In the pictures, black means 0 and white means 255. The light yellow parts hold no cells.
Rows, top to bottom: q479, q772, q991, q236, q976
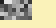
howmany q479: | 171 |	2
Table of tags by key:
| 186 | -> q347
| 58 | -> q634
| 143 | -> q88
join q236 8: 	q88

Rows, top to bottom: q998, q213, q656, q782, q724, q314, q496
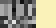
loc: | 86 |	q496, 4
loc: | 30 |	q496, 9

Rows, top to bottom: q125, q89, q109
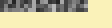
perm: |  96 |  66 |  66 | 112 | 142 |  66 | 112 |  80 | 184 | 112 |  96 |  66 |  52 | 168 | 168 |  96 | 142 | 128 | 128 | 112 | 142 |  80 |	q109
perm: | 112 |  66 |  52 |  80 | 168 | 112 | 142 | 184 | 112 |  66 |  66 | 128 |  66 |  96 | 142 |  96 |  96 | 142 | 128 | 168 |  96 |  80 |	q89

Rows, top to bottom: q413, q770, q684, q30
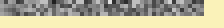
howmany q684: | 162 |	6
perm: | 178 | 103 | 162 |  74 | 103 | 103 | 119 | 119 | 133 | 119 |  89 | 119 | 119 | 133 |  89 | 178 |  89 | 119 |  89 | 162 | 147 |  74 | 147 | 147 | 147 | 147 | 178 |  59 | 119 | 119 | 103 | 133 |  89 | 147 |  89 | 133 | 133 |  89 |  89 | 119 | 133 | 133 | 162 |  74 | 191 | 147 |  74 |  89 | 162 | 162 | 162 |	q684
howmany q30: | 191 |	1
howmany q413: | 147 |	8
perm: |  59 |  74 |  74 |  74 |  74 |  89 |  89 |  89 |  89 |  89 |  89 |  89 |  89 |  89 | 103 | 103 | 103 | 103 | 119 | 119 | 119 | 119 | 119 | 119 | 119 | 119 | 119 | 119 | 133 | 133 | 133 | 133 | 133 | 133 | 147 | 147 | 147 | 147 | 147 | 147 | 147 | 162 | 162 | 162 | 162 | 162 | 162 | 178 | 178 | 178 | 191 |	q770

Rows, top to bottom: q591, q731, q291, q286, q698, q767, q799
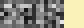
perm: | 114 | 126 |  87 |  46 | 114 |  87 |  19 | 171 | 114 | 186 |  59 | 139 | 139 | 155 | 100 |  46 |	q291
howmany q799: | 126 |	2
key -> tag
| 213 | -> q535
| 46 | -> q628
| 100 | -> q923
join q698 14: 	q923

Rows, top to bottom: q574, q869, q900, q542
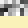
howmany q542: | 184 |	0
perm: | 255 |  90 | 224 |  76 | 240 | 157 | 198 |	q542
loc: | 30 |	q900, 2
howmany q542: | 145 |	0
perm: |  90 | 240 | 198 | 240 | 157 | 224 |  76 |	q574
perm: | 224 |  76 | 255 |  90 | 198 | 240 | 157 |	q542
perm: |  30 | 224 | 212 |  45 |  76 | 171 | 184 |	q900

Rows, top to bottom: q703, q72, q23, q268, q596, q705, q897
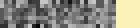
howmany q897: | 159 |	4
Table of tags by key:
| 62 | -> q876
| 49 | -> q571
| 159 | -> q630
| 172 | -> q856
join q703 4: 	q876
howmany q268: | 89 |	10
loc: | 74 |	q23, 23
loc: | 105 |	q596, 15

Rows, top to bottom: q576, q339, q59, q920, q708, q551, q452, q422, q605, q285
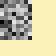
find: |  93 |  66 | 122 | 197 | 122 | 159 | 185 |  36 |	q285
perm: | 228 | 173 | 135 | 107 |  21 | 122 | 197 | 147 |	q920
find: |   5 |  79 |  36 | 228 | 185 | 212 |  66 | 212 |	q551
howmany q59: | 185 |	2
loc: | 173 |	q920, 5
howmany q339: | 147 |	3

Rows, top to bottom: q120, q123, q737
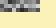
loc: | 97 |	q120, 10
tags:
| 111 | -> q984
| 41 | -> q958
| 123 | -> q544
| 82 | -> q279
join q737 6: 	q958

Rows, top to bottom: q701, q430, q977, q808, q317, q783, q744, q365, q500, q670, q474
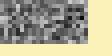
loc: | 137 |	q500, 13
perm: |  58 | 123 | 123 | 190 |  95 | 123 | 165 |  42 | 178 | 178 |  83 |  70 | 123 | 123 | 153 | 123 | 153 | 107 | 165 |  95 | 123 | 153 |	q670

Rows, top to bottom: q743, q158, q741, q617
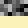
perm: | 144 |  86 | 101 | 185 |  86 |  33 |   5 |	q741
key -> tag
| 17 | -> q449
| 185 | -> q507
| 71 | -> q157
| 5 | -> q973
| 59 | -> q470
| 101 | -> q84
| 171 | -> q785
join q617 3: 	q973
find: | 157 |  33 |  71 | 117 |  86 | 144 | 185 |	q743
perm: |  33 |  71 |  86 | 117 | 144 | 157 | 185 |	q743
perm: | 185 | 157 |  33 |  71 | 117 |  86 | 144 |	q743
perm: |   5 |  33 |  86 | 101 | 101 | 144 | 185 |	q158

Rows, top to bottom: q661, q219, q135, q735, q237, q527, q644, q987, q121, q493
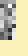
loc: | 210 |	q527, 1
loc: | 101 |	q493, 1
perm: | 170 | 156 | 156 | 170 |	q661
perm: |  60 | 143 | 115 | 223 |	q644
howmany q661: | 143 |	0

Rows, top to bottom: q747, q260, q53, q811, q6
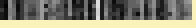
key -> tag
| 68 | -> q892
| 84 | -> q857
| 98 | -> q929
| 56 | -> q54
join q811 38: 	q892
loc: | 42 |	q53, 19
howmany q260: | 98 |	5
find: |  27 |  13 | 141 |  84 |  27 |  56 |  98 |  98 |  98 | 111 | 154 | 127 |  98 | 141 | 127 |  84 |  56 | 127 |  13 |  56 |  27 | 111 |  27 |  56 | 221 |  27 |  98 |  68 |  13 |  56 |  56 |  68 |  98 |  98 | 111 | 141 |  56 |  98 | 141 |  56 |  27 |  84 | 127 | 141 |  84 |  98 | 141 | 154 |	q747
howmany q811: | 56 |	11

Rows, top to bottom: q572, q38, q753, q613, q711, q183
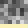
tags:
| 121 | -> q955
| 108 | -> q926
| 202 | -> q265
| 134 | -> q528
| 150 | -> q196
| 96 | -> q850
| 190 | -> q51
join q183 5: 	q528
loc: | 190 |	q572, 7

